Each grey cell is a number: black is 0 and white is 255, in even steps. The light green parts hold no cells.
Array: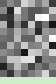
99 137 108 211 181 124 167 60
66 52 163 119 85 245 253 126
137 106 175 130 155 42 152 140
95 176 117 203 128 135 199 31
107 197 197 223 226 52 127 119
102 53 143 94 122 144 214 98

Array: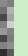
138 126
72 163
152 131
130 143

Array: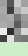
159 85 202 160
163 169 117 155
236 45 145 213

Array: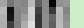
165 117 139 133 185 95 137 8 146 150
176 22 131 156 206 52 141 101 183 142

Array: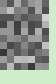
134 86 170 105 148 162 99
84 83 115 86 105 107 209
150 150 67 165 76 176 77
140 74 91 135 97 80 192
158 120 189 184 193 95 85

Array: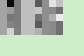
164 10 123 191 191 89 142 227 194
164 118 123 191 191 114 143 175 236
164 210 128 191 191 176 142 138 112

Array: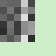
106 100 100 203 72
101 76 115 223 53
46 108 61 141 159

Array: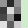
148 41 145
71 143 14

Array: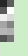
38 94
239 216
182 177
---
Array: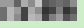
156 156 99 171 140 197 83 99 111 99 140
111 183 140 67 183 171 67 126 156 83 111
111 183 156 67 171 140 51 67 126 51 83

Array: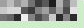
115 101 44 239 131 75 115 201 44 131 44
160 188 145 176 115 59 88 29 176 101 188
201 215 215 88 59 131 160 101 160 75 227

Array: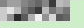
203 146 43 90 175 241 146 215 90 102
133 160 160 133 118 102 133 59 187 175
203 227 187 118 90 59 187 118 146 118

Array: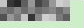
195 54 39 95 151 70 95 151 207 195
82 151 122 195 54 135 207 195 122 95
122 109 135 109 135 109 122 135 109 135

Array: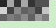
38 167 52 167 52 82 82
97 125 111 138 97 154 125
210 67 138 97 111 67 196

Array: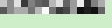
88 140 171 171 116 183 250 116 57 73 156 17 31 17 100
199 140 225 57 128 100 88 183 225 100 156 237 45 128 171
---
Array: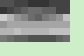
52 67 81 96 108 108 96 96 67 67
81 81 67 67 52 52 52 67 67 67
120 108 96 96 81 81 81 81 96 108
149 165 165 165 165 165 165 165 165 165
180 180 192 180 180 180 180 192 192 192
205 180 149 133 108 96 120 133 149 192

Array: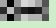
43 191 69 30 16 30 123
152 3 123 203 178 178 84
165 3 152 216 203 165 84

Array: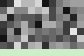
19 134 120 199 73 104 88 104 73 104 73 199
35 60 228 184 184 214 19 60 120 146 160 160
47 146 35 172 146 104 120 104 120 60 228 60
60 88 120 172 88 19 172 172 134 60 88 160
88 73 214 88 172 184 47 146 160 146 104 134
104 199 134 134 199 172 199 73 134 19 120 134
172 35 104 88 88 73 146 73 120 134 35 146

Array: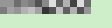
124 162 150 177 192 162 52 82 192 96 177 82 150
150 150 109 137 124 82 137 221 96 177 67 221 109

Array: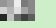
39 194 107 66 94
149 164 236 122 136
210 180 222 164 136

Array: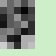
20 90 103 146 46
32 90 146 61 75
75 103 46 5 61
118 133 90 20 46
133 32 20 174 174
158 103 133 75 133
205 146 46 174 190

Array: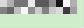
130 103 190 246 143 203 130 203 217 61 159
217 175 116 116 233 89 89 143 22 246 175
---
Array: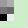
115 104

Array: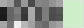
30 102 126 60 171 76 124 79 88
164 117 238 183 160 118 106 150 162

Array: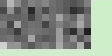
73 145 83 110 41 110 76 108 102 88 48 64 97
125 71 166 102 113 109 69 107 128 108 119 166 112
109 116 93 98 164 99 87 97 157 105 139 86 119

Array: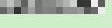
100 141 49 119 159 120 130 128 110 145 144 152 88 106 236

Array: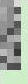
171 139 87
146 140 87
99 168 177
186 163 56
166 82 78

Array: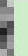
137 136
118 80
73 148
173 118
